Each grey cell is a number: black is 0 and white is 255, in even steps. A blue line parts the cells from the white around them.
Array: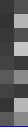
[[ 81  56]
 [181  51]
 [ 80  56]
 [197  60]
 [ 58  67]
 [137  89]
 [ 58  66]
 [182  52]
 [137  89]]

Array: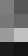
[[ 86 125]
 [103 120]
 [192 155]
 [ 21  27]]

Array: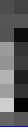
[[ 66  77]
 [ 86  86]
 [ 13  83]
 [ 53 155]
 [ 60 148]
 [ 31 179]
 [ 51 158]
 [  4 206]
 [ 88 101]]

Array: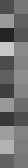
[[118  77]
 [ 95 154]
 [ 84  35]
 [138 199]
 [131  75]
 [141  95]
 [132  63]
 [107 152]
 [ 78  56]
 [130 157]
 [124 179]
 [119  98]]

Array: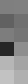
[[128 127]
 [112  97]
 [117 125]
 [142  38]
 [164 182]
 [176 194]]

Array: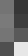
[[ 54 116]
 [ 61 122]
 [ 89 117]
 [231  79]]

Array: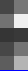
[[119  70]
 [240 114]
 [ 57  53]
 [116  71]
 [180  93]]
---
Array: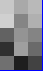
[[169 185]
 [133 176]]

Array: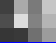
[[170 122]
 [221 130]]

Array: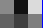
[[ 17 219]
 [ 63 126]]

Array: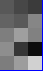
[[ 71  59]
 [ 89 134]]

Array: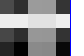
[[ 47 155]
 [238 226]]

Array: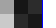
[[22 44]
 [42 24]]

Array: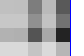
[[191 125]
 [199 144]]

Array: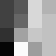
[[ 87 216]
 [102 216]]

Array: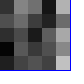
[[132 112]
 [107  61]]
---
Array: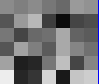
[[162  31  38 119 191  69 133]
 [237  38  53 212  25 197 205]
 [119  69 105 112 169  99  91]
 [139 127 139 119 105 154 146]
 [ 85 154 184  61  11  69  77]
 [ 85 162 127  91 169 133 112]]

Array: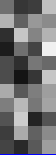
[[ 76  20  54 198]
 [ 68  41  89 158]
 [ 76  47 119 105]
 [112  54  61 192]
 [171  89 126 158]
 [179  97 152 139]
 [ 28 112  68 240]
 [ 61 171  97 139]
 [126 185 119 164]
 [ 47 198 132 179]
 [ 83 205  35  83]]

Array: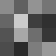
[[ 76  42 125 153]
 [140  96 147 117]
 [ 83 168 110  54]
 [102 203  62  48]]

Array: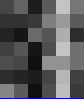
[[ 36  22 106  85 174  44]
 [ 44  36  29  70 182  64]
 [ 50  50  57 126 154  91]
 [ 78  70  16 146 146 112]
 [ 64  85  22  78 196 112]
 [133  91  16  78 190  57]
 [ 70  99  29  91 196 118]]

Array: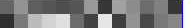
[[ 47 121 188 210 222 108  67 230  61 147  73 121 134]
 [101 147  94  86  79  86 153  55 161 140 108 128  55]]

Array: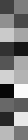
[[ 50  21]
 [144  72]
 [104  91]
 [186 118]
 [ 65 125]
 [202 165]
 [ 85 172]
 [210 179]
 [ 37 232]
 [  7 251]]

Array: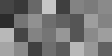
[[ 69  57 104 198  63 131 123 138]
 [184  69 131 117 151  85 138 158]
 [ 43 117 145 110  97  85 158 131]
 [165 138  63 110  91 184 151  97]]
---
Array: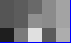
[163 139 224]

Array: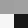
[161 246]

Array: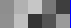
[62 84]

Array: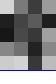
[155  91  73 135]

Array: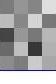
[222 212 151 106]

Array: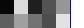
[150  77]

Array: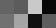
[ 8 17]

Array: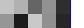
[ 46 144]

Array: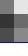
[229  52]
